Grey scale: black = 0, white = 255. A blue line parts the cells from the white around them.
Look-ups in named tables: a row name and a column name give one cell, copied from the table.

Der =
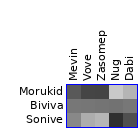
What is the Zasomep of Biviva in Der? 116
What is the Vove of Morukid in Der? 69
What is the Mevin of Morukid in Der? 89
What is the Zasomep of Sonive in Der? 182
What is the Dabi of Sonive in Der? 79
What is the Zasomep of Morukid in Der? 68
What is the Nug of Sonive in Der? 47
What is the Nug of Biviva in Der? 114
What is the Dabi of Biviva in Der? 119

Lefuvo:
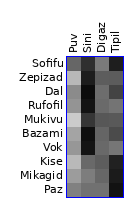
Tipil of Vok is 118
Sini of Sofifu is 47
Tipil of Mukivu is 89
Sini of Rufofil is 19
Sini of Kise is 105
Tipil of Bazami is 75
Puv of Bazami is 164
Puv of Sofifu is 102
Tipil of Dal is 67
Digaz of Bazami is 101
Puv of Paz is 129

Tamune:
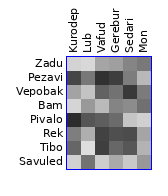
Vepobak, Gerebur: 114
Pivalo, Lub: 86
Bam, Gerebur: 132
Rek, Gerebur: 79
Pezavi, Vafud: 49
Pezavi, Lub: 120
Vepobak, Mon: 123
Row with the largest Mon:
Pivalo

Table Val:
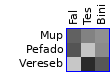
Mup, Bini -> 144
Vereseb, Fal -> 199
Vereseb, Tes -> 42
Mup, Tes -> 130
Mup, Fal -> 97
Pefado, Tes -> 196
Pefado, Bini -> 139
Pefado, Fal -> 84
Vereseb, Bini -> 87
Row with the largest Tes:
Pefado

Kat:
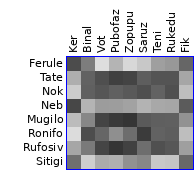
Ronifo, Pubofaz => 143
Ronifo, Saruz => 59
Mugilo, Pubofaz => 58
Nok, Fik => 190
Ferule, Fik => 102
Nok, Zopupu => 89
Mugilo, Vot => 68
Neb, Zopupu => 162
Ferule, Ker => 76
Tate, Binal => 98

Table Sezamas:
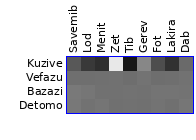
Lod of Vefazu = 111
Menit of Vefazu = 112
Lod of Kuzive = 57
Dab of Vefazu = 114
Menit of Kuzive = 46
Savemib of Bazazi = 121
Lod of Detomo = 114

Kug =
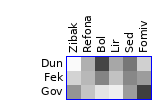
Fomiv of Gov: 63
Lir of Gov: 239
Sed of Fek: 136
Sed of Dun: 119
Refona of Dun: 176
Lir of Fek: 194
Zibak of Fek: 211
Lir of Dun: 167
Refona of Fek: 184
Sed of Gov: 156
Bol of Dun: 69
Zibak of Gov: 148
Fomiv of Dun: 208
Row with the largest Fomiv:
Dun

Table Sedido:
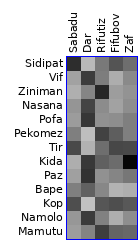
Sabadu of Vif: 162
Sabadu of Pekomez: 127
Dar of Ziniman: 133
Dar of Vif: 60
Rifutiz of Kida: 96
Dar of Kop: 193
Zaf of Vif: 138
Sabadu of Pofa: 156
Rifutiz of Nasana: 140
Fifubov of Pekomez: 94
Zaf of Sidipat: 110
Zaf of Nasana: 142
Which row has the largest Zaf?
Bape

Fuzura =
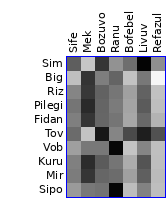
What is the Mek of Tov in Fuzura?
195
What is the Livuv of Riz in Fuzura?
98
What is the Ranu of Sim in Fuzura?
146
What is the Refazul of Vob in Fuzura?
191
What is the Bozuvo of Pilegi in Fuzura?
101
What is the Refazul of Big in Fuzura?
246
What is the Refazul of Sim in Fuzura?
143
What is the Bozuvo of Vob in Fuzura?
120
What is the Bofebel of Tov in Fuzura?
74
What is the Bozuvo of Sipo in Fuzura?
115
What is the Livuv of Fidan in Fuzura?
104
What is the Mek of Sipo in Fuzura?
120
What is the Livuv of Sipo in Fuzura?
130
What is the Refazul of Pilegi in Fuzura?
190
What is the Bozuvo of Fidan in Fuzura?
102
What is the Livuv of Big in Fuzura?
120
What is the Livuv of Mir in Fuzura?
95

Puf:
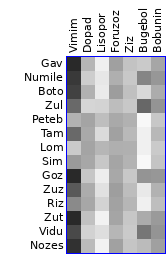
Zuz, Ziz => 189
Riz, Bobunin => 190
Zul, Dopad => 213
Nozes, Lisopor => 242
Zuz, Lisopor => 225
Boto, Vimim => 65
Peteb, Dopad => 164
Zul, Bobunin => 148

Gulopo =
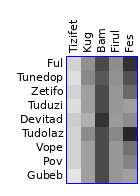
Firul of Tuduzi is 151
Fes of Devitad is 141
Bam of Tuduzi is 74
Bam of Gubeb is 74
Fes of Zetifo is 106
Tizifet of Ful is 210
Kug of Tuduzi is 159
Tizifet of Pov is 210
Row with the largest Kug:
Devitad

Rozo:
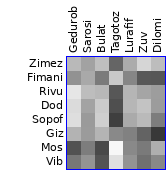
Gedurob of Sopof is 222
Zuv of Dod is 195
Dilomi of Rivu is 157
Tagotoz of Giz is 137
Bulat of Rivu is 184
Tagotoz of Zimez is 101
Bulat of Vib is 83
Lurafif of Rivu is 181
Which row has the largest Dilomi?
Zimez

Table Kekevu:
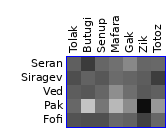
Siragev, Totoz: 61
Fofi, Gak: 98
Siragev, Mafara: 107
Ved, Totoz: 96
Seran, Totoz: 104
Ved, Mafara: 142
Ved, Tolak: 93
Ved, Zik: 89
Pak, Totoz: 152
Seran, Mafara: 112
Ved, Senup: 102
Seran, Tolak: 95
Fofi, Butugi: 79
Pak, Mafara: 184
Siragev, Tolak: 78
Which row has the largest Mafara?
Pak

